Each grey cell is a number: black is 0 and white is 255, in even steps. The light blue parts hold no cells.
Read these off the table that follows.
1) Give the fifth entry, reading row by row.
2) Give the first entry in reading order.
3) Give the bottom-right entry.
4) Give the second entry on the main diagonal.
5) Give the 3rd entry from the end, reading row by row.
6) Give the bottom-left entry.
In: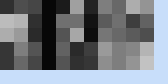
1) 27
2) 48
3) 194
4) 180
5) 126
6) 54
